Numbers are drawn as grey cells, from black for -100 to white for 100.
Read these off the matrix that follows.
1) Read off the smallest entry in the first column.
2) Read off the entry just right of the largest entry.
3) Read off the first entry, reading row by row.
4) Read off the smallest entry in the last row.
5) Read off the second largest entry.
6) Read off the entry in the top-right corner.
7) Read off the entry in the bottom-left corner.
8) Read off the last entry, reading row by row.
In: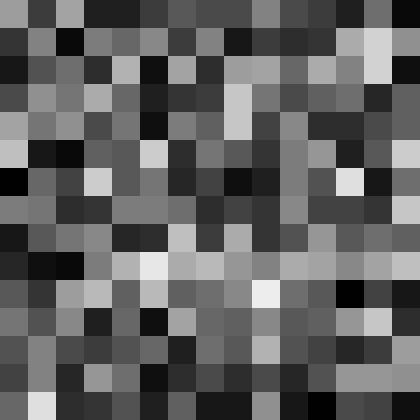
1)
-99
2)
-14
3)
23
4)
-99
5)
81
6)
-93
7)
-19
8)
-88

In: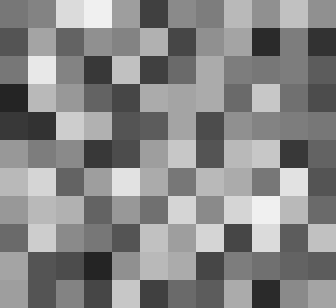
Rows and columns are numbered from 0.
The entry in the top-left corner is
-7
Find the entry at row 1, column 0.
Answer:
-34
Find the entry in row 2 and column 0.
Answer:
-7
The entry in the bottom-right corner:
29
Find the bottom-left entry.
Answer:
24
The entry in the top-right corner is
13
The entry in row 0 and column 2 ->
72
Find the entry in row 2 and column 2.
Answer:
3

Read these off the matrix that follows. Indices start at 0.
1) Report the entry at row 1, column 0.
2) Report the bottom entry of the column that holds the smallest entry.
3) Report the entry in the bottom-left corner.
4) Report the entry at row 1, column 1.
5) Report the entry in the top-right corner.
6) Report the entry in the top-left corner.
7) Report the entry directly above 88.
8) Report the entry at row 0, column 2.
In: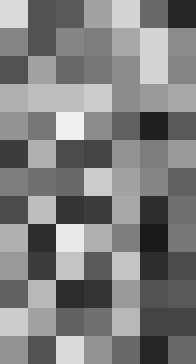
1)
4
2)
-70
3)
15
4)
-36
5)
-70
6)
71
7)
49
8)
-30
